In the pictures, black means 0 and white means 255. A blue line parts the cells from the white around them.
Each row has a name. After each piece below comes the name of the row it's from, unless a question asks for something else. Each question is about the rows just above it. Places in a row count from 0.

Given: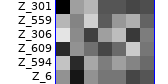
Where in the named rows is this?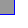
Z_559, 4
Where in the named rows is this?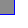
Z_306, 1
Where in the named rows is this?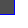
Z_301, 6
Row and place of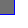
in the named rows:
Z_609, 2
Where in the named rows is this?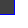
Z_306, 2
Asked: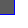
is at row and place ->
Z_559, 3
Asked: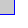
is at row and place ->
Z_609, 5

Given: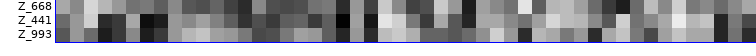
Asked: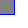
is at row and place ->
Z_441, 11
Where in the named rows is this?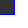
Z_441, 13
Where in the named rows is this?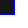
Z_441, 22
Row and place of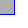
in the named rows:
Z_993, 25
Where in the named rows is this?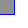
Z_993, 30

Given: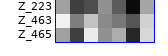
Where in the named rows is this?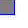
Z_463, 1
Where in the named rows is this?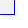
Z_463, 0
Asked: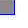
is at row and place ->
Z_463, 3

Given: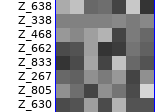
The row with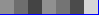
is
Z_805
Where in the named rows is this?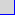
Z_805, 6
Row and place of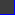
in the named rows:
Z_662, 4

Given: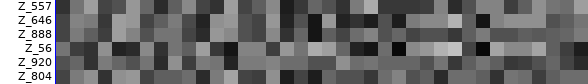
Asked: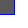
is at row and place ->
Z_888, 34
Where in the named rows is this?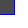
Z_646, 9

